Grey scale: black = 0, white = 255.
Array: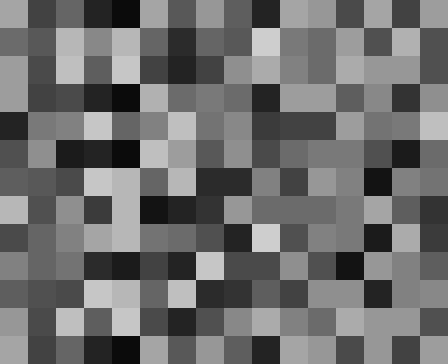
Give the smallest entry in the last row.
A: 11
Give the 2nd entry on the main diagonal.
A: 88
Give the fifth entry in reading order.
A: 11
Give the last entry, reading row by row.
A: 157
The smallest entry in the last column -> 51
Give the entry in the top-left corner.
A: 165
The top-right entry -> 157
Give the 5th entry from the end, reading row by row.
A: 151
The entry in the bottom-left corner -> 165
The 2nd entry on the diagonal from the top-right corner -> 177
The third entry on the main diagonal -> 191
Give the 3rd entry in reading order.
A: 101
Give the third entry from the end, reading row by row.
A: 151

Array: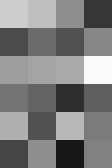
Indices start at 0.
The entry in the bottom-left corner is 68
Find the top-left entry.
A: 205
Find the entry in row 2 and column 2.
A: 170
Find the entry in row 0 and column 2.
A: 142
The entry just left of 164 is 157
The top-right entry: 54
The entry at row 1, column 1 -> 107

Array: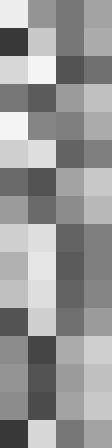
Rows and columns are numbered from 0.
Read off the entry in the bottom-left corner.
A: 56
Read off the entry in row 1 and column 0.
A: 56
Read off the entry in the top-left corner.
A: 237
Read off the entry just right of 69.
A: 171
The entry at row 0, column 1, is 148
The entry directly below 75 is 215
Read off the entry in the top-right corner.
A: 163
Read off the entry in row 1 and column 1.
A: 200
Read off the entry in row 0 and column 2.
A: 119
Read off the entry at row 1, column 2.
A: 119
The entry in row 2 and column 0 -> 215

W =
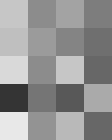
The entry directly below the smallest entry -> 232
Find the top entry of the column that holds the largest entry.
198
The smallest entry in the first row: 125
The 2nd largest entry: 217
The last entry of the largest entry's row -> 103
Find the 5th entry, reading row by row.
191

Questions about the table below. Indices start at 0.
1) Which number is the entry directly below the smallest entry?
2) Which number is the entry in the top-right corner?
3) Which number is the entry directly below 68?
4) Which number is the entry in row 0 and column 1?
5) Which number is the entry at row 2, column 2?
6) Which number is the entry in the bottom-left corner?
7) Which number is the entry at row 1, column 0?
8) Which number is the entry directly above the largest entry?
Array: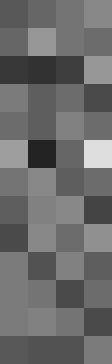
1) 136
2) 136
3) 144
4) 102
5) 62
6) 88
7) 102
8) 108

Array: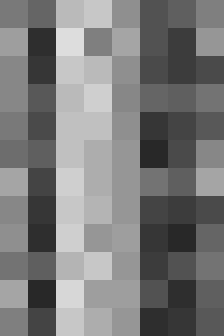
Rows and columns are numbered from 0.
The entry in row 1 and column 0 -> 158
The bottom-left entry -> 127
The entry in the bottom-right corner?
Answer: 88
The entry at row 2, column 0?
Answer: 135
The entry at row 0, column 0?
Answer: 121
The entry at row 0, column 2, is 186
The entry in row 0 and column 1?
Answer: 101
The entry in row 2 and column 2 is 199
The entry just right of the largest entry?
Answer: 127
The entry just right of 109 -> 95
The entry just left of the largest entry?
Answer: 46
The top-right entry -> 127

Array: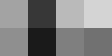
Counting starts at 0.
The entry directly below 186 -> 127
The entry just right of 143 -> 26
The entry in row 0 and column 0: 163

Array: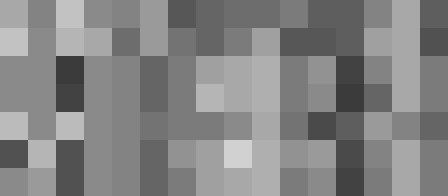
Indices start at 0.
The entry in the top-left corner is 168
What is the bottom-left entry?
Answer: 138
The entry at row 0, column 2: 194
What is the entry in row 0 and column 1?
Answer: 131
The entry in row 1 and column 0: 194
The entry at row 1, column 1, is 138
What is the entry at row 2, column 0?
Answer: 138
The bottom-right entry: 123
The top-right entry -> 94
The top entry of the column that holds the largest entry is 109
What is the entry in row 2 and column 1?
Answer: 138
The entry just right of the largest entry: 175
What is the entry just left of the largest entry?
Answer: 160
